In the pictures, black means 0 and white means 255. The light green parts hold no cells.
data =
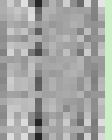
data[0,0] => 172
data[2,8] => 161
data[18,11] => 169
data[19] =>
[144, 220, 175, 219, 137, 36, 144, 179, 155, 197, 152, 109, 207, 122, 215]
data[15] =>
[143, 199, 197, 184, 188, 108, 176, 187, 169, 138, 163, 149, 176, 142, 181]
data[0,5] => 38
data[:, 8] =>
[153, 163, 161, 158, 158, 174, 166, 159, 165, 169, 158, 163, 163, 167, 166, 169, 152, 160, 160, 155]
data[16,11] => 128
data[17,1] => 217
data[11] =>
[135, 204, 183, 186, 178, 91, 161, 174, 163, 169, 167, 147, 172, 127, 180]
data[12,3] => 187
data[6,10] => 161
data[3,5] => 155
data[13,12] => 144
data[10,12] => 148
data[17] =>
[148, 217, 175, 219, 136, 36, 143, 184, 160, 202, 147, 111, 207, 123, 221]
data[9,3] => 154
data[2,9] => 163
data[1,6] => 178
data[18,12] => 148
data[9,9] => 162
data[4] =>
[145, 200, 178, 194, 156, 93, 160, 174, 158, 163, 161, 132, 189, 141, 187]
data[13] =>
[150, 163, 161, 150, 177, 169, 161, 161, 167, 170, 167, 179, 144, 151, 151]
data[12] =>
[144, 199, 183, 187, 175, 95, 163, 176, 163, 167, 163, 145, 176, 133, 184]
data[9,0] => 136
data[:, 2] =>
[169, 197, 188, 164, 178, 157, 186, 163, 162, 174, 169, 183, 183, 161, 189, 197, 164, 175, 182, 175]
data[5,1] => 162
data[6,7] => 180
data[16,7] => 162
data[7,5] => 74
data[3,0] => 147
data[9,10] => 173
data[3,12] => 149

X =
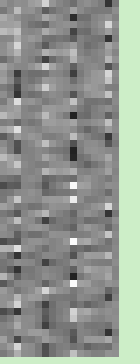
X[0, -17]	148
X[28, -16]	150
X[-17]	[76, 93, 88, 136, 145, 146, 139, 131, 136, 151, 251, 162, 168, 146, 133, 114, 133]
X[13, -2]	195
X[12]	[124, 113, 68, 127, 135, 154, 205, 160, 143, 138, 134, 140, 157, 152, 145, 127, 125]
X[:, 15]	[51, 122, 147, 213, 157, 51, 165, 155, 181, 83, 213, 196, 127, 195, 112, 142, 97, 192, 155, 56, 86, 136, 167, 149, 160, 121, 143, 108, 141, 213, 52, 120, 104, 197, 114, 121, 184, 124, 156, 166, 147, 102, 63, 134, 144, 139, 113, 51, 168, 111, 145]
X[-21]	[121, 111, 88, 133, 146, 160, 182, 140, 130, 121, 102, 136, 145, 137, 125, 52, 119]
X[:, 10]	[110, 161, 44, 142, 68, 93, 154, 190, 177, 97, 63, 110, 134, 84, 193, 140, 34, 164, 140, 189, 82, 34, 38, 127, 175, 108, 248, 126, 236, 127, 102, 114, 98, 125, 251, 104, 83, 148, 98, 34, 251, 121, 117, 105, 210, 199, 118, 90, 82, 115, 191]
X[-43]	[109, 129, 149, 136, 128, 111, 65, 107, 125, 135, 177, 142, 134, 129, 134, 181, 146]
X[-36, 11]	122
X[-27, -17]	146
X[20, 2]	81
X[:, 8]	[134, 126, 139, 141, 143, 118, 134, 154, 125, 143, 133, 142, 143, 136, 138, 149, 138, 151, 145, 131, 136, 119, 136, 143, 154, 118, 132, 118, 153, 143, 130, 120, 121, 143, 136, 137, 131, 119, 127, 128, 135, 146, 121, 126, 124, 127, 118, 122, 133, 125, 128]
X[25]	[118, 113, 106, 135, 139, 134, 100, 108, 118, 113, 108, 141, 148, 138, 131, 121, 137]
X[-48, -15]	164
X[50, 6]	82
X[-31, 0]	138
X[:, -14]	[141, 144, 131, 131, 137, 144, 142, 137, 136, 135, 119, 124, 127, 119, 146, 133, 134, 126, 142, 143, 128, 128, 132, 138, 133, 135, 133, 139, 141, 126, 133, 142, 137, 123, 136, 146, 119, 137, 119, 125, 137, 132, 146, 142, 129, 139, 140, 142, 123, 144, 141]
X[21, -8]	113
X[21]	[152, 123, 79, 128, 130, 137, 133, 122, 119, 113, 34, 125, 143, 145, 141, 136, 133]
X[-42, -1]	119
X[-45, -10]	123
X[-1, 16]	143
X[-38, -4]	152
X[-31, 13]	141
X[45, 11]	151
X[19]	[93, 119, 156, 143, 151, 145, 127, 125, 131, 139, 189, 144, 130, 118, 114, 56, 128]
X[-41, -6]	122
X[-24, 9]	118

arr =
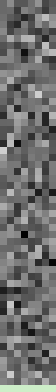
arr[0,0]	105
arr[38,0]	141
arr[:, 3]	[87, 129, 38, 121, 110, 179, 89, 16, 62, 131, 136, 75, 113, 76, 111, 106, 160, 138, 105, 102, 92, 95, 85, 71, 164, 139, 103, 139, 110, 99, 156, 177, 99, 1, 88, 153, 86, 114, 88, 136, 134, 70, 87, 89, 172, 84, 28, 59, 140, 94, 98, 117, 140, 125, 153]
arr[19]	[82, 171, 123, 102, 48, 124, 56, 78]
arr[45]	[130, 116, 143, 84, 85, 57, 127, 161]
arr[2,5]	151
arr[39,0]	131
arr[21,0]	206
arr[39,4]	65
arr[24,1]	119
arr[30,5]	152
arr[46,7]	79
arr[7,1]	137
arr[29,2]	53
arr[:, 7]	[89, 96, 143, 154, 65, 110, 89, 185, 52, 77, 109, 112, 134, 114, 157, 113, 181, 136, 34, 78, 88, 90, 65, 125, 124, 117, 114, 27, 142, 100, 166, 110, 150, 116, 163, 148, 132, 8, 138, 103, 117, 135, 128, 102, 139, 161, 79, 134, 83, 131, 162, 71, 80, 122, 116]
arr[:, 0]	[105, 105, 111, 120, 137, 110, 83, 76, 135, 94, 147, 121, 157, 108, 103, 80, 45, 102, 83, 82, 42, 206, 157, 138, 122, 92, 88, 103, 120, 171, 135, 110, 87, 137, 134, 104, 116, 131, 141, 131, 82, 29, 76, 49, 37, 130, 111, 105, 134, 52, 105, 156, 147, 123, 131]
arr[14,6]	82
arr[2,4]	67
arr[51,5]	90
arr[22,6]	120
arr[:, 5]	[147, 96, 151, 144, 57, 96, 71, 121, 170, 124, 109, 99, 118, 206, 114, 129, 139, 137, 89, 124, 144, 111, 110, 126, 170, 176, 118, 28, 111, 122, 152, 108, 79, 94, 76, 177, 173, 42, 125, 72, 51, 103, 111, 132, 135, 57, 154, 78, 113, 87, 128, 90, 65, 179, 100]
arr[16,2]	168
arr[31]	[110, 62, 131, 177, 80, 108, 143, 110]
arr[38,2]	71
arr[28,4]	48
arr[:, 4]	[112, 115, 67, 79, 70, 182, 127, 84, 112, 125, 85, 74, 167, 138, 119, 118, 41, 94, 107, 48, 102, 115, 122, 104, 94, 100, 45, 130, 48, 155, 104, 80, 85, 125, 69, 67, 160, 138, 135, 65, 115, 87, 85, 132, 145, 85, 113, 21, 139, 43, 127, 47, 92, 143, 122]
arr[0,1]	140
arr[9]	[94, 105, 118, 131, 125, 124, 117, 77]
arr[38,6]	137

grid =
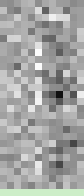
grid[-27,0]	145
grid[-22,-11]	210
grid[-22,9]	166
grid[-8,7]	143
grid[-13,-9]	177
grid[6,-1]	167
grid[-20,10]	128
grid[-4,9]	143
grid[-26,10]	157
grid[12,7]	141
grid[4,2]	172
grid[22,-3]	177
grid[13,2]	224
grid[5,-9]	176
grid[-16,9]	144
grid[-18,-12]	159
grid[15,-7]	160
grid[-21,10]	170
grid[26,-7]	170
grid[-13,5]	243
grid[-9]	[172, 201, 208, 137, 195, 196, 180, 150, 144, 105, 143, 147]
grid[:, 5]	[142, 220, 182, 136, 169, 170, 224, 252, 162, 251, 137, 221, 201, 235, 243, 160, 168, 158, 196, 177, 149, 218, 129, 233, 221, 187, 170]
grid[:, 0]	[145, 192, 155, 187, 166, 122, 169, 171, 157, 159, 198, 200, 175, 194, 172, 169, 160, 200, 172, 167, 150, 184, 136, 170, 184, 160, 177]
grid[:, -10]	[158, 123, 204, 164, 172, 212, 146, 143, 170, 105, 208, 162, 211, 224, 159, 178, 145, 158, 208, 136, 174, 164, 143, 183, 137, 185, 186]
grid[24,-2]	148
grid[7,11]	196
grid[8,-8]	190
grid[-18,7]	170
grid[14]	[172, 156, 159, 177, 146, 243, 149, 135, 85, 142, 132, 195]
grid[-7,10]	69
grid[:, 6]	[168, 97, 195, 112, 161, 106, 163, 150, 160, 170, 109, 126, 171, 118, 149, 183, 181, 153, 180, 167, 182, 144, 152, 151, 147, 169, 156]
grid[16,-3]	177
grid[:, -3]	[155, 114, 218, 188, 164, 166, 134, 140, 156, 129, 213, 144, 110, 158, 142, 215, 177, 168, 105, 161, 121, 139, 177, 143, 134, 186, 194]
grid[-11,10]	181

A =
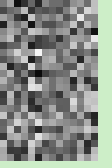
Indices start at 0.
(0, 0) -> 122
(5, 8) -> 52
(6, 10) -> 198
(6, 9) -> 115
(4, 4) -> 197
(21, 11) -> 149
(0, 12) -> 109
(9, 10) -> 86
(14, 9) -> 95
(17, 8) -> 148
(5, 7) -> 104
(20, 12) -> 41
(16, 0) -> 197
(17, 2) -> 210
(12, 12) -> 144
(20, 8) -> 162
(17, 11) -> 111
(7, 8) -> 106
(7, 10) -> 87
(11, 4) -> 208
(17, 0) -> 99
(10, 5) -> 10
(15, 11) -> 123
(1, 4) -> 52
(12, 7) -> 112
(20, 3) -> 79
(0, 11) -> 157
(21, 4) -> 188
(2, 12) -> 130
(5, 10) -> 163
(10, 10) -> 182
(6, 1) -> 97
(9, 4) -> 218
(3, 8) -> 110
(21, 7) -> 92
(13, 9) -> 138
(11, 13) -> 81

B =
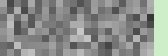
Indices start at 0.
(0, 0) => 166
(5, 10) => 183
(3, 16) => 157
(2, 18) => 106
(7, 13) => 136
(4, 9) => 113
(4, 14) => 135
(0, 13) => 154
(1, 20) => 134
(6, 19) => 100
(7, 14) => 104
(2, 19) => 81
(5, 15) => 139
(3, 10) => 172
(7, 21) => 184
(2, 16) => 140
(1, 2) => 174
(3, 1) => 188
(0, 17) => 93
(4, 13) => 103
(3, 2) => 79
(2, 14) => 128
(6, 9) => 144
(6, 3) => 133
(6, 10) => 84
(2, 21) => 55
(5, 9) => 132
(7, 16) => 157
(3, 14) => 157
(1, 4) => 139
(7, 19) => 108
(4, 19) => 76
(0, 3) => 93
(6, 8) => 124
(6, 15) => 70
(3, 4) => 88

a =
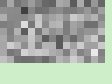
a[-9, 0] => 119
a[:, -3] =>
[92, 151, 162, 111, 148, 175, 160, 148, 129]
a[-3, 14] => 202
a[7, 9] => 127
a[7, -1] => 129
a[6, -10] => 128
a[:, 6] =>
[104, 115, 150, 138, 172, 93, 180, 194, 106]
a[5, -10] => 158
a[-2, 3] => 211
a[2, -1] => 137
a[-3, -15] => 166
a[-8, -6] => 123
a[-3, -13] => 185
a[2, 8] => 173
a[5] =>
[169, 133, 157, 160, 197, 158, 93, 130, 91, 140, 106, 140, 175, 201, 126]
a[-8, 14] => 159
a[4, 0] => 159
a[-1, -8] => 131
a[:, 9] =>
[161, 123, 149, 124, 125, 140, 195, 127, 167]
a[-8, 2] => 138
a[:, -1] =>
[102, 159, 137, 153, 188, 126, 202, 129, 138]
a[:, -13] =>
[116, 138, 136, 137, 179, 157, 185, 129, 114]
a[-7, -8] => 162
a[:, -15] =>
[119, 142, 175, 126, 159, 169, 166, 168, 192]
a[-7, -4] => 187
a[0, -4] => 171
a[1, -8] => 134
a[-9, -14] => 167
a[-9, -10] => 129
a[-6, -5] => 163
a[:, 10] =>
[91, 123, 203, 163, 160, 106, 161, 182, 206]
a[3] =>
[126, 131, 137, 221, 121, 202, 138, 178, 183, 124, 163, 152, 111, 112, 153]
